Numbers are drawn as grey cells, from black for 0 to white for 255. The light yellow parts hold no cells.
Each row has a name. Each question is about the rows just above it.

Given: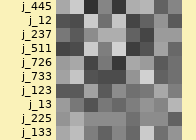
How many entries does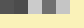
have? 5
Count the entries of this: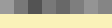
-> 8
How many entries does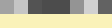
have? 8
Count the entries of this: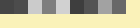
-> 9
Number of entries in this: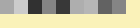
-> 9

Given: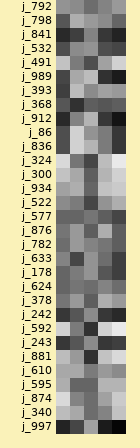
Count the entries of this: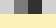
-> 4
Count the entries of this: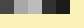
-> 5
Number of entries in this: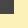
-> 1
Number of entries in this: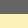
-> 2
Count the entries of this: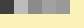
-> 5

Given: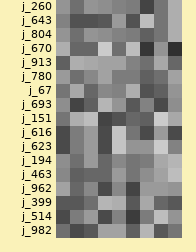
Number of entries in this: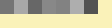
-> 7
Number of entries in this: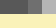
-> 4
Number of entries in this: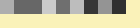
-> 9

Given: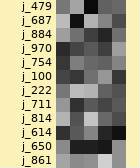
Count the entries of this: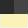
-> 2
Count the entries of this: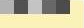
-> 5
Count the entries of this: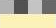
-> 4
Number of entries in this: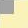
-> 1
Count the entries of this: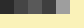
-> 5
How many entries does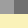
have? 2
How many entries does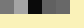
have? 5

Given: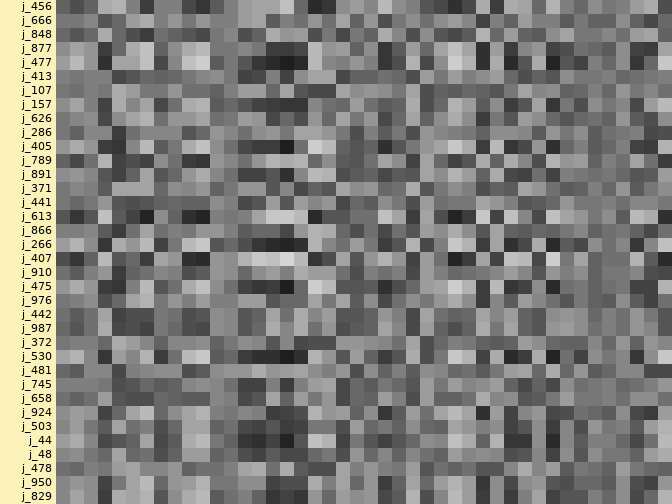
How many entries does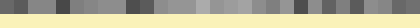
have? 30
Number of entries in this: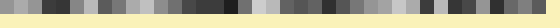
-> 39

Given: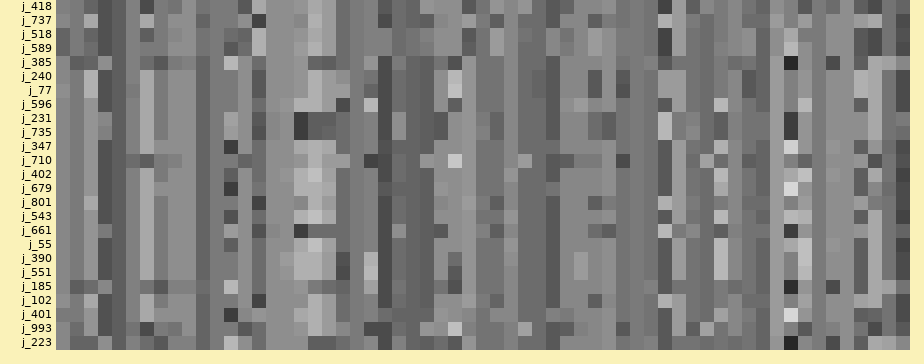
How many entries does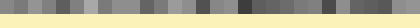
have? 30
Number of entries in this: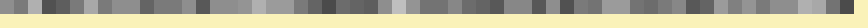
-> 61
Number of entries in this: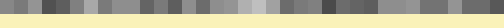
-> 36
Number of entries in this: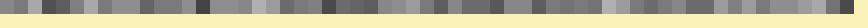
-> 61
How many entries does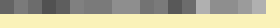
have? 19
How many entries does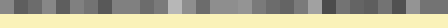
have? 32
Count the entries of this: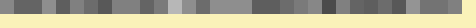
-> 33

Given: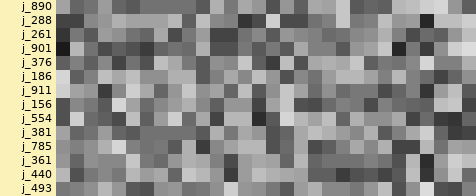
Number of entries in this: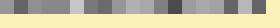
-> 19
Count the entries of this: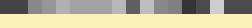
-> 18
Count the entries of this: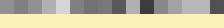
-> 16
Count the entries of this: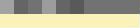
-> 10
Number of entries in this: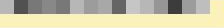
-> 15
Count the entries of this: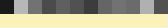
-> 12
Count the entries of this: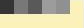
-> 5

